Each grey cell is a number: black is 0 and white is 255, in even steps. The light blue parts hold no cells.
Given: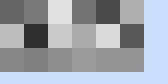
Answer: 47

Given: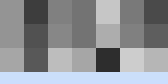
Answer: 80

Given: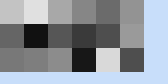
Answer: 17

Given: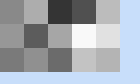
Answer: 92

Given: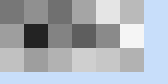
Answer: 35

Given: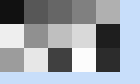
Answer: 144
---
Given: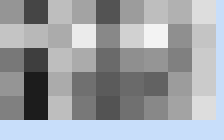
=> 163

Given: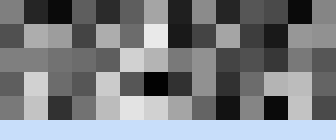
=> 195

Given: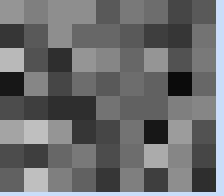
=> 142

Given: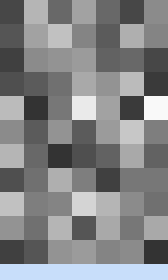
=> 139

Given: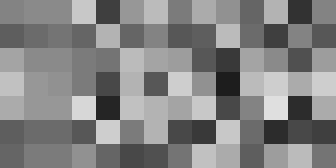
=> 187
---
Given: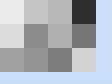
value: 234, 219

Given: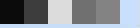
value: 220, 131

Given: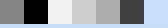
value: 242, 206

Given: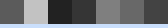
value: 194, 127

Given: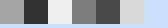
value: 238, 217

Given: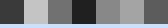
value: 196, 164

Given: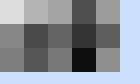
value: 219, 179

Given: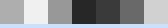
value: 239, 210

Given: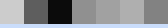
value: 204, 175
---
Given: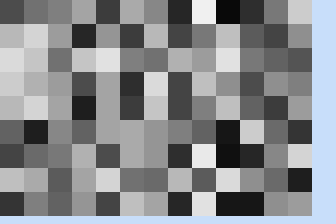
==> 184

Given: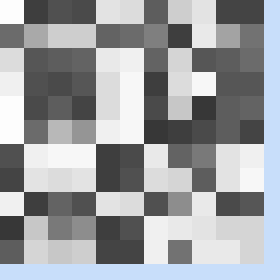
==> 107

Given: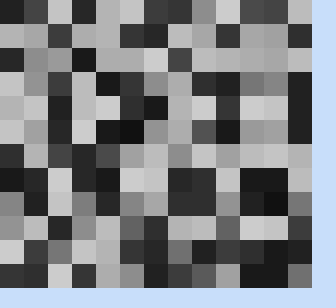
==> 180

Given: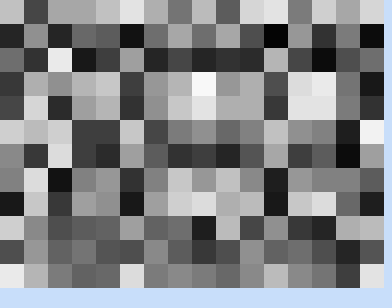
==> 37

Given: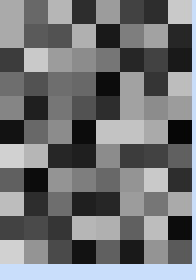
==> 170
